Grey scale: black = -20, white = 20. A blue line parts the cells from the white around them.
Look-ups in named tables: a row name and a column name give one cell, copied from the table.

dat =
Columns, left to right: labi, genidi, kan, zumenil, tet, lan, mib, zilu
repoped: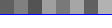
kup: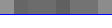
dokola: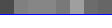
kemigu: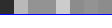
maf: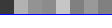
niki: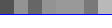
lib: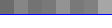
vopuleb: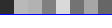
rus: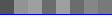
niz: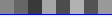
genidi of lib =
1
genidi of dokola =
0
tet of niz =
-8
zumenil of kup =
-3
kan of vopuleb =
8
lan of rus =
-3
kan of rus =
5
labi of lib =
-3
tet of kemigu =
12
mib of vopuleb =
6
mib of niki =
-1
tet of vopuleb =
14
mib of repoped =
-5
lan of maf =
0
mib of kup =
-2
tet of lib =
3
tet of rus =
5
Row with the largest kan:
vopuleb

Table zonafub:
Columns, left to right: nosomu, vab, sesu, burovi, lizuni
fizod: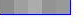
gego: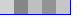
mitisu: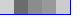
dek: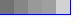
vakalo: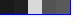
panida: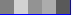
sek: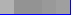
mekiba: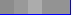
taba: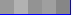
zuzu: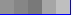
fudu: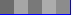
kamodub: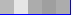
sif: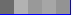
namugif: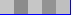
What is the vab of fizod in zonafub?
5
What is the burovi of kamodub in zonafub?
5
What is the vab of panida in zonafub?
13
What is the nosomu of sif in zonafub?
-3
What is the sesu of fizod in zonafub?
7
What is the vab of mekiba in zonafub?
4
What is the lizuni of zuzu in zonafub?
10
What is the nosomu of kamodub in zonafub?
9
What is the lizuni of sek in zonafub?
5

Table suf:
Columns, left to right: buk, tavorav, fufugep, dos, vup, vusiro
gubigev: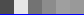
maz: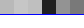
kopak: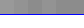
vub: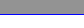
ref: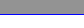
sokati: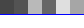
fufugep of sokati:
9
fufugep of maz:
10
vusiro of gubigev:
4
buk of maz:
9
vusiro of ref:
3
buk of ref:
3
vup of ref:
3
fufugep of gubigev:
-2
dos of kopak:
3
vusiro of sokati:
6
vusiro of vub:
3
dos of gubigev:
2
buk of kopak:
4
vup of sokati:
15
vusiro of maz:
-1
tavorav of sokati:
-7
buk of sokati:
-9
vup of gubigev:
5
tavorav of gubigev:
16
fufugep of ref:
3

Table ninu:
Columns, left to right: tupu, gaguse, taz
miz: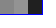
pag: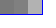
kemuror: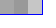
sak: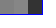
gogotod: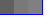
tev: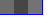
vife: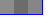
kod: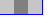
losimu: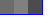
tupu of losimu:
-3
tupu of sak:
0
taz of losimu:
-8
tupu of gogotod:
-5
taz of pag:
8
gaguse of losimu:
0
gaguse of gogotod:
-1
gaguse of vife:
-3
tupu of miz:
1
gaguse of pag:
0
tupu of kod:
11
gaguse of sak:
1

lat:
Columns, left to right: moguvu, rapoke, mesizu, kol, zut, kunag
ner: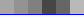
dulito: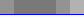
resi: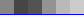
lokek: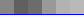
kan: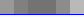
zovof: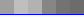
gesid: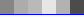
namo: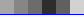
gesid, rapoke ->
7
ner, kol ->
-9
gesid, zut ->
8
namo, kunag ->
13
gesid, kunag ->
-8
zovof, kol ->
1
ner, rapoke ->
3
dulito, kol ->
-1
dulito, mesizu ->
-1
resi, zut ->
9
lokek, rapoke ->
-5
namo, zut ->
-5

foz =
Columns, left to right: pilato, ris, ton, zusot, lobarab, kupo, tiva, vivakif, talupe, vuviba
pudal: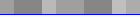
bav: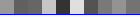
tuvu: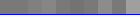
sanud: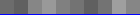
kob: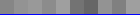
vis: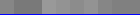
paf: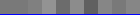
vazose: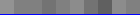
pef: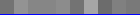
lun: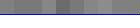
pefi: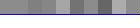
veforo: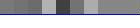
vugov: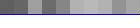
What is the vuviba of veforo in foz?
1
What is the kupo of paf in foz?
2
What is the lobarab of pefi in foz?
6
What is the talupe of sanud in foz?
5
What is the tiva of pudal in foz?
1
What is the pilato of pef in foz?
-2

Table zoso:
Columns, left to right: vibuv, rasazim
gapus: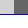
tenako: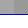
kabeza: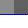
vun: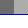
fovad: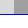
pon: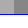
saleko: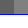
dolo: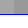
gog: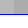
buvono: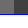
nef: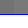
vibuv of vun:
-3
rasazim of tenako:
4
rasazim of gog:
7
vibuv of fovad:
14
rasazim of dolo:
4
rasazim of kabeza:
-5
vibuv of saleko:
-5
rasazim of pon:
1
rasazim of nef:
-1
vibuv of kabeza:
2
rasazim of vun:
7
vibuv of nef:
-2
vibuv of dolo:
6
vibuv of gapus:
13
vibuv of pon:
7
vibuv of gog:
9
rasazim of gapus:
-4

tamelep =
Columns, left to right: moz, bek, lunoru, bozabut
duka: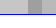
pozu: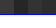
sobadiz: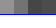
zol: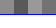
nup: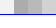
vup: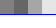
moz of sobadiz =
3
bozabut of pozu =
-13
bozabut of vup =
16
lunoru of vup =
6
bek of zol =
-6
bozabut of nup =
13
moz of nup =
18
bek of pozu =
-14
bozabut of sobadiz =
-8
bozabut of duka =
9
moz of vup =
0
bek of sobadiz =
-2
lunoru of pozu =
-12
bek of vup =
-4
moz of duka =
11
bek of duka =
11
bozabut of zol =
-2
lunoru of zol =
4
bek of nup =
7
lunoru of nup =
9
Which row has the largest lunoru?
nup

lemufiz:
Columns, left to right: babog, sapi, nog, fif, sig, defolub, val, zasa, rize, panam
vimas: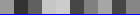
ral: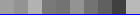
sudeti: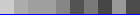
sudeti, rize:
4
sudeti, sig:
1
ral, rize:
-10
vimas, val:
0
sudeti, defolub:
-7
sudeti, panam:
-8
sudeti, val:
-1
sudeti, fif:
5
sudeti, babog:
12
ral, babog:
5
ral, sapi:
3
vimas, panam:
1
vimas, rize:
-9
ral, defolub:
3
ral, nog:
8

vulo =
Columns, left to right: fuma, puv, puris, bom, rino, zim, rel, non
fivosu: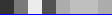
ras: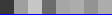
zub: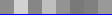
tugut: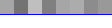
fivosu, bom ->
-7
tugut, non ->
4
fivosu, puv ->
-1
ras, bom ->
-3
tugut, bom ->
0
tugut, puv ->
-2
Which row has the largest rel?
fivosu

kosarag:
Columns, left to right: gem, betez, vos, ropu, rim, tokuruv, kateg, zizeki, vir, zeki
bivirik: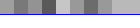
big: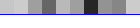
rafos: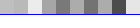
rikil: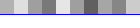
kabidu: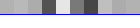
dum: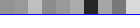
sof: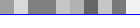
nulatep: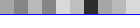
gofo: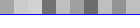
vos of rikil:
5
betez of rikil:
15
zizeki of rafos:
7
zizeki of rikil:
6
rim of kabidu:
16
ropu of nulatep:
1

